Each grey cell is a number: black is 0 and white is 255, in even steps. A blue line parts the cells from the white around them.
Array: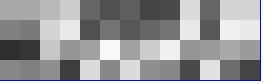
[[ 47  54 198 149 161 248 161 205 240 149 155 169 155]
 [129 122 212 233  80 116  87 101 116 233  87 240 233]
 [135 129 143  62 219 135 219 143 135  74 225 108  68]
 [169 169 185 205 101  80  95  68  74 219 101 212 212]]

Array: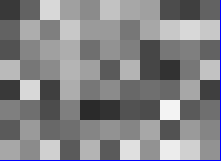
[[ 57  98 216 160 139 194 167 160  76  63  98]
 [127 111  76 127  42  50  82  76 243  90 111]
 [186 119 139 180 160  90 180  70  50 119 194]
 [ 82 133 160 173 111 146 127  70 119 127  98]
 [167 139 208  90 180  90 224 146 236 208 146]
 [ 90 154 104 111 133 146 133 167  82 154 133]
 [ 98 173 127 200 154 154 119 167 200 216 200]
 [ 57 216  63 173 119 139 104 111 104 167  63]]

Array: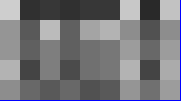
[[206  48  55  48  55  55 200  41 194]
 [179  68 126  75 112 119 179  68 171]
 [149  89 187  96 164 179 141  81 141]
 [149  96 126  96 112 119 156 104 156]
 [141 104  89 104  81  89 149 112 156]]

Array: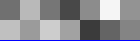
[[192 155 205 162  59 100 132]
 [112 185 118  72 140 245 147]]

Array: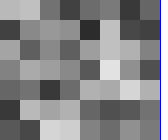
[[ 88  72 213 206 130 108 144 122]
 [164  95 137  95 158 192 177 130]
 [102 114  57 108 177 170 213 177]
 [ 65 137 152 144  44 192  72  65]
 [130 170 158 137  88 226 144  80]
 [ 57 185 164 177 102  80  88 114]
 [185 192 114  65 108 122  57 102]]

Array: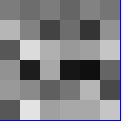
[[146  29 168  22  15 101]
 [124 109 124 101 130 117]
 [182 130  67 109  52 146]
 [153 138  95 117 182  73]
 [ 87 219 176 153 160 197]
 [ 87 227 160 168 168 197]]

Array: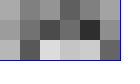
[[183  88 220 197 204 101]
 [156 114  75 108  46 142]
 [170 128 148  95 128 163]]

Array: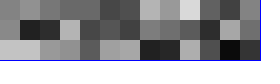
[[137  33  45 180  71  85  65 125 111  91  45 167 111]
 [131 145 119 105 105  71  79 180 153 217  97  65 131]
 [195 195 153 145  91 160 167  33  39 174  79  11  52]]
